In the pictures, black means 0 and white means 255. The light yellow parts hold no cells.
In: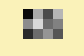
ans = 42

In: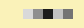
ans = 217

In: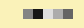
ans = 132

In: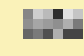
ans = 102

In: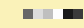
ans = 103

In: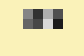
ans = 101

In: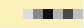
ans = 222

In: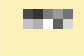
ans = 195
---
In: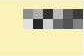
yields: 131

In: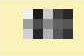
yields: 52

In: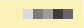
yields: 104

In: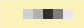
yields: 233

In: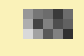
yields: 48

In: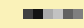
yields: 127
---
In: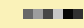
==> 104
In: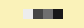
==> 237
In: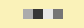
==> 172
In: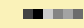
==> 67
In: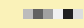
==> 188
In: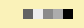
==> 99
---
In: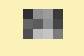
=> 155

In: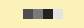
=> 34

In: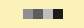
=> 189

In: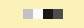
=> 24

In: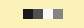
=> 249

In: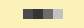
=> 108
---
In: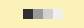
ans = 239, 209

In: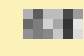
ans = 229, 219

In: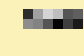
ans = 212, 190

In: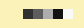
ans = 249, 173

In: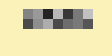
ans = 193, 184

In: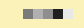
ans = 232, 176
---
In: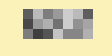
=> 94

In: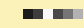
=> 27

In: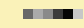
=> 104

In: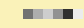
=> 114

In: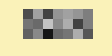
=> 77

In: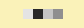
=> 228

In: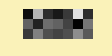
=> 14

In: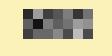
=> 42

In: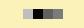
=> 190
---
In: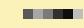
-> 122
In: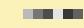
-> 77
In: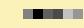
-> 96
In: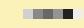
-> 104
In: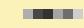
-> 50
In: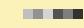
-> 212
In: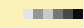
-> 200
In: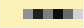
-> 126
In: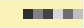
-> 68
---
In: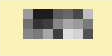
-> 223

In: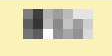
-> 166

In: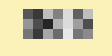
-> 231

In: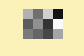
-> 101

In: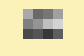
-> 85

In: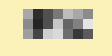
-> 110

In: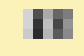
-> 182

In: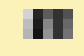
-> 147
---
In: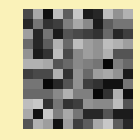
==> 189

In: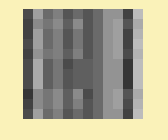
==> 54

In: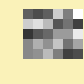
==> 53

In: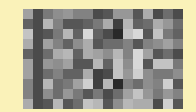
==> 130

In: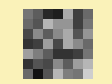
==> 158
